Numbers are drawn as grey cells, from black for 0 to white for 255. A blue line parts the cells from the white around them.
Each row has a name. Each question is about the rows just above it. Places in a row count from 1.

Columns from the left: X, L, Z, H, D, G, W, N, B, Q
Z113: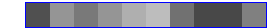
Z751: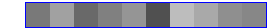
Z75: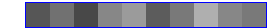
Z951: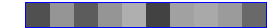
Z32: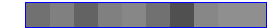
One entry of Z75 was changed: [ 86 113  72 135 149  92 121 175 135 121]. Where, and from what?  5, [155]
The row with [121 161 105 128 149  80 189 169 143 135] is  Z751

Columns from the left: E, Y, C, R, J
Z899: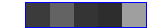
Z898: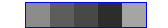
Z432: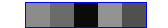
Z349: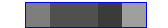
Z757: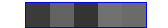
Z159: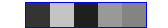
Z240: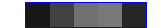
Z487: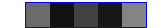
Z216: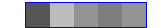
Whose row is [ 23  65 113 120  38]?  Z240
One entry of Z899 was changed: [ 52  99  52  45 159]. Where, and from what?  1, [59]

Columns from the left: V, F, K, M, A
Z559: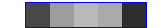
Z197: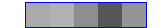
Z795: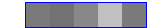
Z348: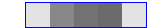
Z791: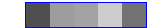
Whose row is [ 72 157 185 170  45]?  Z559
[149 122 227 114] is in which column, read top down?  A
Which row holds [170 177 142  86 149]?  Z197
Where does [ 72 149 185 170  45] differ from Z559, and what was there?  2, [157]
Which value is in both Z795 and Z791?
[114]

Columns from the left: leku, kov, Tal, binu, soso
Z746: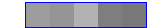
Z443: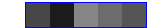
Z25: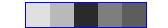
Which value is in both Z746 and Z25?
[126]
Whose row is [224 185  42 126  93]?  Z25
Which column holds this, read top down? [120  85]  soso
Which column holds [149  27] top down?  kov
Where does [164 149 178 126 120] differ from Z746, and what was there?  1, [157]
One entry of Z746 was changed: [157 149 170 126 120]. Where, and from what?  3, [178]

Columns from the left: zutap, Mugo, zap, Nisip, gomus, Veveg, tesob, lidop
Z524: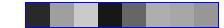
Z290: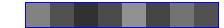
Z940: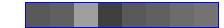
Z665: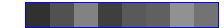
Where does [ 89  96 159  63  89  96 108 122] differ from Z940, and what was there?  8, [115]
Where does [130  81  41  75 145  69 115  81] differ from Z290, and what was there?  3, [49]
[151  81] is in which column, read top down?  lidop
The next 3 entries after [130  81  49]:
[ 75 145  69]
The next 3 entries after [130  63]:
[ 89  96 145]

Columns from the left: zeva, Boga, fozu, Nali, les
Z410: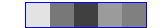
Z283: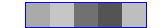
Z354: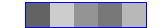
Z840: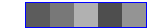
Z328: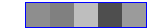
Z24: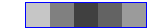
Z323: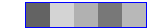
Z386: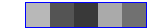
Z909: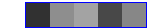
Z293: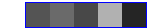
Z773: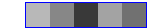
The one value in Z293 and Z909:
[72]
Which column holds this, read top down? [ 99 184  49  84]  zeva
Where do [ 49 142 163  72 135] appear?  Z909
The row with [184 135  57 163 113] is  Z773
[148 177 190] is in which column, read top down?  fozu

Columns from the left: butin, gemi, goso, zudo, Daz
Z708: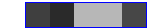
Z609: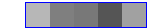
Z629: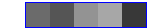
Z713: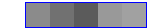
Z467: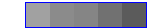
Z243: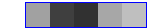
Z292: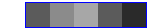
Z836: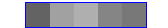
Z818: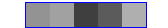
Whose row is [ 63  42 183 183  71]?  Z708
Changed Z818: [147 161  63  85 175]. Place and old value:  4, [91]
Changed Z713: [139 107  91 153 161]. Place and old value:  2, [113]
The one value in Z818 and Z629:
[147]
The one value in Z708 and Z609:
[183]
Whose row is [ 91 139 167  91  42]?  Z292
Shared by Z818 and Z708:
[63]

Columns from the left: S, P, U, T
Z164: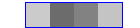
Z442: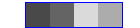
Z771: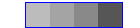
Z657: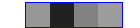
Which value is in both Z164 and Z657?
[130]
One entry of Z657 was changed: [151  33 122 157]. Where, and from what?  3, [130]
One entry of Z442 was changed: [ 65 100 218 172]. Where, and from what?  1, [73]

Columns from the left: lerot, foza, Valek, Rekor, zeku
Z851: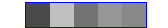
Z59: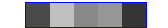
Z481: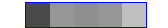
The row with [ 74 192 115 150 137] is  Z851
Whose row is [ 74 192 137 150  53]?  Z59
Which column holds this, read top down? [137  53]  zeku

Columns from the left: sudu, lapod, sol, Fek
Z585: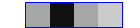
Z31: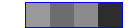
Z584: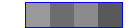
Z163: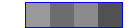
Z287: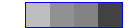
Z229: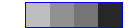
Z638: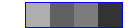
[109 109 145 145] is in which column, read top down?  lapod
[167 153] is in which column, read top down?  sudu
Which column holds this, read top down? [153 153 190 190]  sudu
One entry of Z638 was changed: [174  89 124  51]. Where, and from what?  2, [97]

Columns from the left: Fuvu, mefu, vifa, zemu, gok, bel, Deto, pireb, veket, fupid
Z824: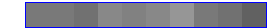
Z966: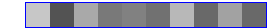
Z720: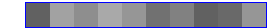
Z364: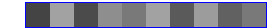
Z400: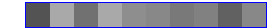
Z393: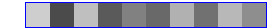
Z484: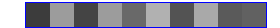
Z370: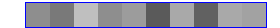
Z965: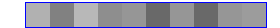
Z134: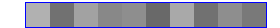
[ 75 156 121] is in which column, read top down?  mefu
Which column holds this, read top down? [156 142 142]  zemu
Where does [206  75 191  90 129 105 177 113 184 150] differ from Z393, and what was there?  10, [142]
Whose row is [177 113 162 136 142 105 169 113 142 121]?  Z134
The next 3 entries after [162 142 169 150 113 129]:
[ 97 105 150]
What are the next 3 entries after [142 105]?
[169 113 142]

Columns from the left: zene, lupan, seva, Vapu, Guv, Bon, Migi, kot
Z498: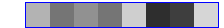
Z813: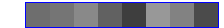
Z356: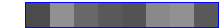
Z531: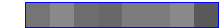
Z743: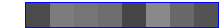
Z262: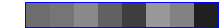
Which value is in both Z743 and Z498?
[117]
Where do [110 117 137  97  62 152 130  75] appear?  Z813
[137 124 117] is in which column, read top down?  lupan
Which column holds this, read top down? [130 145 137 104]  Migi
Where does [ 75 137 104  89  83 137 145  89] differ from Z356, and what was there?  2, [145]

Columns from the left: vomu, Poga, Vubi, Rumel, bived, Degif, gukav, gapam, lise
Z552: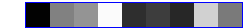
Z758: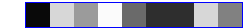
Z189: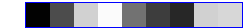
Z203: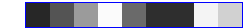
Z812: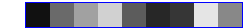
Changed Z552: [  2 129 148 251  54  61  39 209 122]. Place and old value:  5, [46]
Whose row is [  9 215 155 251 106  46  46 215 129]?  Z758
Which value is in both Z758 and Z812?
[106]
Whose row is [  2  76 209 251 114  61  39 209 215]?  Z189
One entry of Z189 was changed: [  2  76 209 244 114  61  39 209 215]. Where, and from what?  4, [251]

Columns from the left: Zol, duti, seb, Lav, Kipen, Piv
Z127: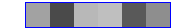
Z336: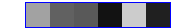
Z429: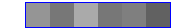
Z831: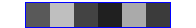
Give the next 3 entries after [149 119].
[170 119 127]
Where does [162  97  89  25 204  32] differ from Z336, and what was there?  4, [18]
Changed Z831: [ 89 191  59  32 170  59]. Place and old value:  3, [67]
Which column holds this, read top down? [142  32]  Piv
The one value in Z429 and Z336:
[97]
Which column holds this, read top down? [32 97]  Piv

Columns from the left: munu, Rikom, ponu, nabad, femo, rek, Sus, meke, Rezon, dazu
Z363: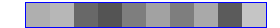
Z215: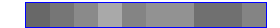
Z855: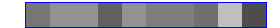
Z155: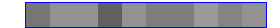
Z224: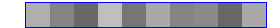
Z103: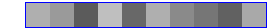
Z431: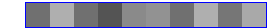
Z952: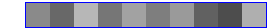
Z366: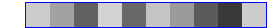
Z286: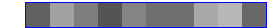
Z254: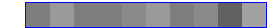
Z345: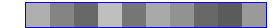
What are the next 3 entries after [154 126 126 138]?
[154 126 138]
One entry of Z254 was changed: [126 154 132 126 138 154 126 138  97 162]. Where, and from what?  3, [126]
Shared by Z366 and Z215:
[104]
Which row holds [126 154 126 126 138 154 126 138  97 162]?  Z254
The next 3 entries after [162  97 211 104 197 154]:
[ 91  57 204]

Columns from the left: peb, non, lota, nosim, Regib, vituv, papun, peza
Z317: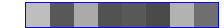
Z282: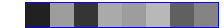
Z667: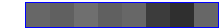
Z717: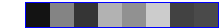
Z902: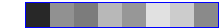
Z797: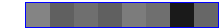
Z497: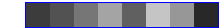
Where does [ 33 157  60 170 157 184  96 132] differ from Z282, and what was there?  3, [53]
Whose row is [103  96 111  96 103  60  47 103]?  Z667
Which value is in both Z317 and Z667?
[111]

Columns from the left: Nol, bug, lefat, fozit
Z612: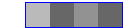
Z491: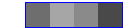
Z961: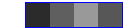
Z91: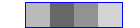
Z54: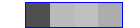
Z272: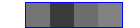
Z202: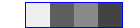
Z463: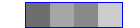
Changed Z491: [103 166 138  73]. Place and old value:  1, [110]
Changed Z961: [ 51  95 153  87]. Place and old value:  1, [43]

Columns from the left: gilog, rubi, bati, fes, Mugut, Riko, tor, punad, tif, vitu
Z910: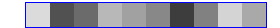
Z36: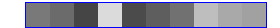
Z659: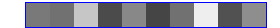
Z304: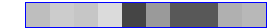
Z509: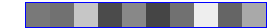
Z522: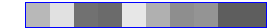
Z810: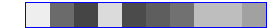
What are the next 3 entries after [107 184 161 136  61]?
[129 212 169]
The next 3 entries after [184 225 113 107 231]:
[176 142 148]
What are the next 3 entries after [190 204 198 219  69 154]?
[ 88  88 176]
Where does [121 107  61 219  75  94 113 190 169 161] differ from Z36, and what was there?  3, [69]
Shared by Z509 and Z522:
[113]
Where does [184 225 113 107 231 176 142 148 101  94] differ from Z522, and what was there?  9, [94]
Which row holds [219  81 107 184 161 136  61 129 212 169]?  Z910

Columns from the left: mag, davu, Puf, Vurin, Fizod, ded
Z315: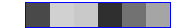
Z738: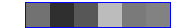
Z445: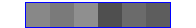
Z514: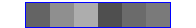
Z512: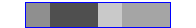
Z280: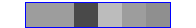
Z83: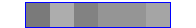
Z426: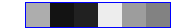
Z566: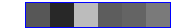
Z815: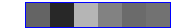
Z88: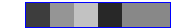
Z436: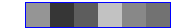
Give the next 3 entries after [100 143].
[173  79 107]
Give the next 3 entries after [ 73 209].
[201  47 114]
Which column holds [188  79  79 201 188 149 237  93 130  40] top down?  Vurin
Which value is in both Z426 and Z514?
[173]
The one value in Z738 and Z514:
[122]
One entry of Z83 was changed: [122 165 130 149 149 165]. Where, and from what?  2, [173]

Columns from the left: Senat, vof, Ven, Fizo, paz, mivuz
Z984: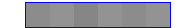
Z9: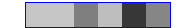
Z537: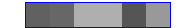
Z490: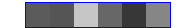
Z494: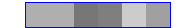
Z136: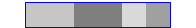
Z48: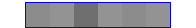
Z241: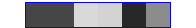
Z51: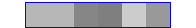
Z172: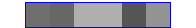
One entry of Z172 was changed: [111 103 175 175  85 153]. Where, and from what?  6, [147]
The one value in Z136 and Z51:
[127]
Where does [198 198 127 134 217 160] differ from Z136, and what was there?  4, [127]
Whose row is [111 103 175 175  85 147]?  Z172
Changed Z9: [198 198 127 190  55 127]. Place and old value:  6, [134]
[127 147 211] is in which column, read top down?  Fizo
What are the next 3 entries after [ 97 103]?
[175 175  85]

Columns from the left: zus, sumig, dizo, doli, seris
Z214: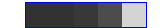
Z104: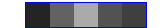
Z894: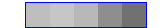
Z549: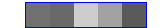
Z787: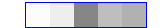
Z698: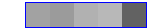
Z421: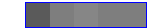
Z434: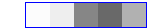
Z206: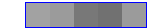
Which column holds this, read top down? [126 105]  doli
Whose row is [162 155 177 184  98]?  Z698
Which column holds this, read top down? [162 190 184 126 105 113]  doli
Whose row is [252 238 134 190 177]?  Z787
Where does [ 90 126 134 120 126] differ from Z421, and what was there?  4, [126]

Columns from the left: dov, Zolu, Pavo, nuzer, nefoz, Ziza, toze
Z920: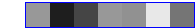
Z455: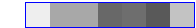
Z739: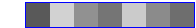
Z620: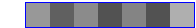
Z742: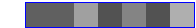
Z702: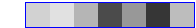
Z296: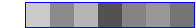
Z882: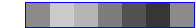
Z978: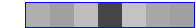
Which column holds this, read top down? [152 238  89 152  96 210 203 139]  dov
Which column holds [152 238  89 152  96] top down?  dov
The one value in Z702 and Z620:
[152]
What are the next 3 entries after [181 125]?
[ 82  54 139]
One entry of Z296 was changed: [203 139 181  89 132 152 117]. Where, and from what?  4, [82]
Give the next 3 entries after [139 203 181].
[125  82  54]
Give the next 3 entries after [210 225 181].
[ 75 152  54]

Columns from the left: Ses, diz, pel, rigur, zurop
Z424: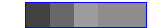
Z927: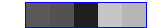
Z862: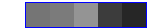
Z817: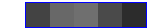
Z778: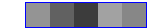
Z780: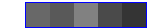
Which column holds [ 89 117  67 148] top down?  Ses
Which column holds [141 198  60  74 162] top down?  rigur
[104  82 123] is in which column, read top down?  diz

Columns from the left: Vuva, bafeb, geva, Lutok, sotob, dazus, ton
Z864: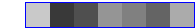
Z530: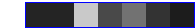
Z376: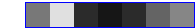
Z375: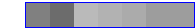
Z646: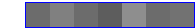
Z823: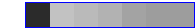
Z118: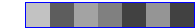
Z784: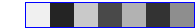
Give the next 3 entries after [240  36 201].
[ 73 178  51]
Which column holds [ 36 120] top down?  Vuva
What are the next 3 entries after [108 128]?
[108  93 142]
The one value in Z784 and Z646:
[142]

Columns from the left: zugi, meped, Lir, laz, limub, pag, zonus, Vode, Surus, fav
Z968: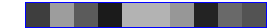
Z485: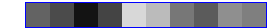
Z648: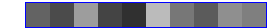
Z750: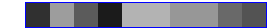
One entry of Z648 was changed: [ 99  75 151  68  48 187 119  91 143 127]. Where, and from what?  3, [157]
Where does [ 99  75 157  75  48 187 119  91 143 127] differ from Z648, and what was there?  4, [68]
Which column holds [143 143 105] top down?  Surus
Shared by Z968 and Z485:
[91]

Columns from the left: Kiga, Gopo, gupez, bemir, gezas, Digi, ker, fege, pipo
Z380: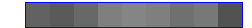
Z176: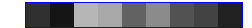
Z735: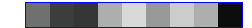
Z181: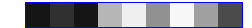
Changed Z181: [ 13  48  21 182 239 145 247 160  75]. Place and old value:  1, [21]
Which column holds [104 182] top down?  gupez
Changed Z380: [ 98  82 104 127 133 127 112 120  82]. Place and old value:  2, [90]
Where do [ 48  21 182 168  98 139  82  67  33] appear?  Z176
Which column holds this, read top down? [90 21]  Gopo
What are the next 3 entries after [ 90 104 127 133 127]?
[112 120  82]
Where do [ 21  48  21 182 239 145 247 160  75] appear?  Z181

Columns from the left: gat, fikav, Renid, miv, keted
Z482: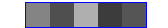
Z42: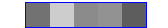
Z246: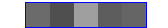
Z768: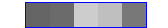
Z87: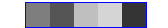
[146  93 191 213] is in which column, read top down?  miv
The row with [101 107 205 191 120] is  Z768
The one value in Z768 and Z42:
[205]
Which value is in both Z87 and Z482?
[85]
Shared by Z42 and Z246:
[93]
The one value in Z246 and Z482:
[79]
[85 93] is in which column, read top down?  keted

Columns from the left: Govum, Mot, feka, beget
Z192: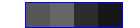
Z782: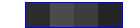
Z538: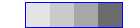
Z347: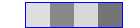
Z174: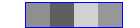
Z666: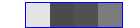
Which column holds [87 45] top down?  Govum
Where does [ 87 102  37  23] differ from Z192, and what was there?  3, [45]
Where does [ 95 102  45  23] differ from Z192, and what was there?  1, [87]
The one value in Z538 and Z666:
[228]
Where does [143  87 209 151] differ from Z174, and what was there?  2, [95]

